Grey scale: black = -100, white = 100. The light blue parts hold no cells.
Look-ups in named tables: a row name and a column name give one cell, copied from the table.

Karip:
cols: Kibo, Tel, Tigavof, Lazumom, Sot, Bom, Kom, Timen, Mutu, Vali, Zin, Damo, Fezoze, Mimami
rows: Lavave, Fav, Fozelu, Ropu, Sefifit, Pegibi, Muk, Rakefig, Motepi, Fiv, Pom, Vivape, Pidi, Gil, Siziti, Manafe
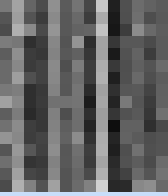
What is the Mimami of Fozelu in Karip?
-27
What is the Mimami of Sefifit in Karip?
-29
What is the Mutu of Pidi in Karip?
37
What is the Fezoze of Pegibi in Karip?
-34
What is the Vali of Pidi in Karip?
-76
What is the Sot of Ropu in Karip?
6
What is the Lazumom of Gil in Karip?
-55
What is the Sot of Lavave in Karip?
13
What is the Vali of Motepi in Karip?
-72
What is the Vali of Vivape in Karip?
-71
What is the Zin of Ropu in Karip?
-31
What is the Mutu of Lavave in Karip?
56
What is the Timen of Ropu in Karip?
-65
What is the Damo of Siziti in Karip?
-17
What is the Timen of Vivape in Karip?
-61
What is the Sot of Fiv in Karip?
0
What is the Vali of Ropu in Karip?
-57
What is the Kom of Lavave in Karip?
-9
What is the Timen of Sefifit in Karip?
-58
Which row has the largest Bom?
Motepi

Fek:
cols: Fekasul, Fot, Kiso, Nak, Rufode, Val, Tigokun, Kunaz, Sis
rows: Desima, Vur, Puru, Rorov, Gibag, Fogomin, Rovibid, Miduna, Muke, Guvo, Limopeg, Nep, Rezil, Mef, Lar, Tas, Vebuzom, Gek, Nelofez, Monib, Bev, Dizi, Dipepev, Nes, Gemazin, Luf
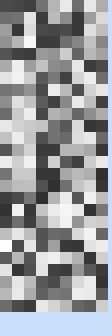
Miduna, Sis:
80
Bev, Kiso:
80
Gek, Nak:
54
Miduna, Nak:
-42
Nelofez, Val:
89
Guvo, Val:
30
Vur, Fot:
-10
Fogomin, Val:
4
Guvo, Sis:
35

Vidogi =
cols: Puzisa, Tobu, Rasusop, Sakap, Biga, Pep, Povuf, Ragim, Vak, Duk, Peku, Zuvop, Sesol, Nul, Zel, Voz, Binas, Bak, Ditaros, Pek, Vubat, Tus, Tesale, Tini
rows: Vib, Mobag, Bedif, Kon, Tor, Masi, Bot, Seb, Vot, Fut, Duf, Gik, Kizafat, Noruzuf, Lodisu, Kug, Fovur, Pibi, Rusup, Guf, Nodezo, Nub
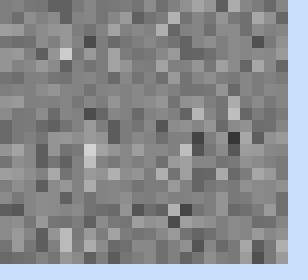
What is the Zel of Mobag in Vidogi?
40
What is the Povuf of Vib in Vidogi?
-5
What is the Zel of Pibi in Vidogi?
40
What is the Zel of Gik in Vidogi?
0
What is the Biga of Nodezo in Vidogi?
0
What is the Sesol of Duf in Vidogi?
6
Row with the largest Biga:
Lodisu

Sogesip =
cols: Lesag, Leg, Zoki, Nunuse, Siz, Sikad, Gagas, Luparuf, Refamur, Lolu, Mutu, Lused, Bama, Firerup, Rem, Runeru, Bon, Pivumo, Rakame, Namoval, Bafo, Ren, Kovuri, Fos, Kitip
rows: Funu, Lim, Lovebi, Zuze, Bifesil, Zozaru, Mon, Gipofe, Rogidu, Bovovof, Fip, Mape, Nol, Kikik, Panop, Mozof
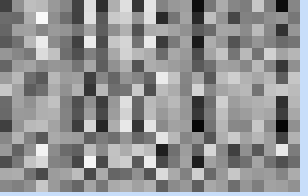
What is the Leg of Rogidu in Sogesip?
27
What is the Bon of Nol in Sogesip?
-23
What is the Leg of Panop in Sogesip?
36
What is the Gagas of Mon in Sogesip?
25
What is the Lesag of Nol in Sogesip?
20
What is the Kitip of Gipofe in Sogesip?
47
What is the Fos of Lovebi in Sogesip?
-61
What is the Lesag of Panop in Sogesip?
33
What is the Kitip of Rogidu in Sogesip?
43
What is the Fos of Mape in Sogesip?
-48
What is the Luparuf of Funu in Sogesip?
73
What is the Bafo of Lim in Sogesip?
2
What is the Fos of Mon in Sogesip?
-26
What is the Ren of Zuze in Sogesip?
17
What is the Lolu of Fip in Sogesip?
36
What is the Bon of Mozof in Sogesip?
-26
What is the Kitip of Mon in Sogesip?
55
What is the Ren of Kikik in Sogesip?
29
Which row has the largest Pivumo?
Nol

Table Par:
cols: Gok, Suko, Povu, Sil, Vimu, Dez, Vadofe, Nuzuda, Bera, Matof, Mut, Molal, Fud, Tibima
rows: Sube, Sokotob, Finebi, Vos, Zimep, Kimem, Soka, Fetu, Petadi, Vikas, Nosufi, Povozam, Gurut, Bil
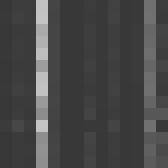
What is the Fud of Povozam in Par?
-31
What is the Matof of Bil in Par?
-53
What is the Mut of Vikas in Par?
-56
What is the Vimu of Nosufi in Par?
-48
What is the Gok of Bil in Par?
-57
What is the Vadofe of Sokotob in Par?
-56
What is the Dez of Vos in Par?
-56
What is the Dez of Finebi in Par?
-56
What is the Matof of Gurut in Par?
-52
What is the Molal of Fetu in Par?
-55
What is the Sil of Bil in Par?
12
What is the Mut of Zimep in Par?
-56
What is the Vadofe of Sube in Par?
-56
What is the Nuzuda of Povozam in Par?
-47
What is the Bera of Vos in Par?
-55
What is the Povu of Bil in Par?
-55
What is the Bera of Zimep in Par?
-55
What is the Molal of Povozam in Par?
-55
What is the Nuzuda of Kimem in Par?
-50

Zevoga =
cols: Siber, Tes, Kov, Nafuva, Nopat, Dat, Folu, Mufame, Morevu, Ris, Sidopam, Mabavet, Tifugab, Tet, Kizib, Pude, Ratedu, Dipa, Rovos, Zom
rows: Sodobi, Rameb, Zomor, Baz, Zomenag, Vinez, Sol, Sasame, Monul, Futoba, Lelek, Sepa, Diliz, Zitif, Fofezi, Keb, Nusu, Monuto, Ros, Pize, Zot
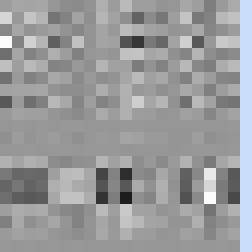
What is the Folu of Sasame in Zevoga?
11
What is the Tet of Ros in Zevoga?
27
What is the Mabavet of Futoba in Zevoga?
23
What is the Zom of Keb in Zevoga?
-29
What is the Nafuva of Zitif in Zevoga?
34
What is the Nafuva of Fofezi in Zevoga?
-19
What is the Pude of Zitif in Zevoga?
40
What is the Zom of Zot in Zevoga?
18
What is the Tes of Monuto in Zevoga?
35
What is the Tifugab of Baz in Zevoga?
-5
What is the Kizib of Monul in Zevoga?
14
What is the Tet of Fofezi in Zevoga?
31
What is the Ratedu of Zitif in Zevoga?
14
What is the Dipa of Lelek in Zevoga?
18
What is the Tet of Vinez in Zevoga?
2
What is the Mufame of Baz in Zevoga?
15
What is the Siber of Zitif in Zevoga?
39
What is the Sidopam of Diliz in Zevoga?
17

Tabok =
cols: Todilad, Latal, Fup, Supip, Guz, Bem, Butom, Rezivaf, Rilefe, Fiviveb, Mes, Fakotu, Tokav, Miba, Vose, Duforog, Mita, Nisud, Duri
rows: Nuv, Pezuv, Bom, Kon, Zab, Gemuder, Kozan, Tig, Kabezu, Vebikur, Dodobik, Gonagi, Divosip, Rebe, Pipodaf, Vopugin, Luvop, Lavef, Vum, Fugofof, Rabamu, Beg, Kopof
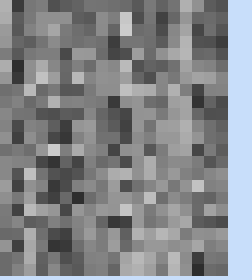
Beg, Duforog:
10
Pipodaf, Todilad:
7
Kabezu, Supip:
-4
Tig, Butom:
-31
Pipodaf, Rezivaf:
-7
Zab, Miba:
14
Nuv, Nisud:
-28
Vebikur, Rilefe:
-20
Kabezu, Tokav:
-14
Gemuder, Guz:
6
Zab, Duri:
-36
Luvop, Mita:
-18
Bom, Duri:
-33

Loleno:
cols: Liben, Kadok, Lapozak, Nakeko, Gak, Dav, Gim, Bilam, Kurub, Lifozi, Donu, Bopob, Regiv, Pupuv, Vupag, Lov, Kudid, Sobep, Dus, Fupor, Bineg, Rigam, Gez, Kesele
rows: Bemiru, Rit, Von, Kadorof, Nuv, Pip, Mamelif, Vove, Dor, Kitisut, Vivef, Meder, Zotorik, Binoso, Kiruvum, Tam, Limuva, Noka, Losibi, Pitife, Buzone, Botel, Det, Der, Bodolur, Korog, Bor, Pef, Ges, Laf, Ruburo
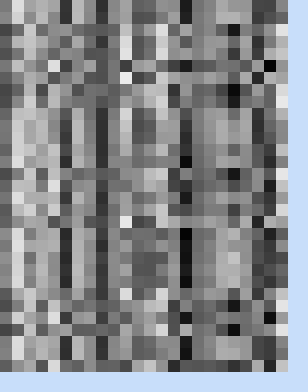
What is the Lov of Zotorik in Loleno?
-60
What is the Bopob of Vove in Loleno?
19
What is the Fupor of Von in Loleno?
-82
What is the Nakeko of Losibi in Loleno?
28
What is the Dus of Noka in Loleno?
-3
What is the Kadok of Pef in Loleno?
-27
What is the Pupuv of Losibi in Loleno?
54
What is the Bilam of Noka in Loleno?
4
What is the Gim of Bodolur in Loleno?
27
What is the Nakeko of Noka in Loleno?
8
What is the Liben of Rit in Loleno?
5
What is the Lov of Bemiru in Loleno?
-79
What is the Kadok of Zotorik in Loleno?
63
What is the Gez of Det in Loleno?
-39
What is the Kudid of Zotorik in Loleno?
-15
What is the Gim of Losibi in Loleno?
23
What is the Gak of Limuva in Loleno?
42
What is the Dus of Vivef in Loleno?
35
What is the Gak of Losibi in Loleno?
-35
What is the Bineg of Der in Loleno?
14

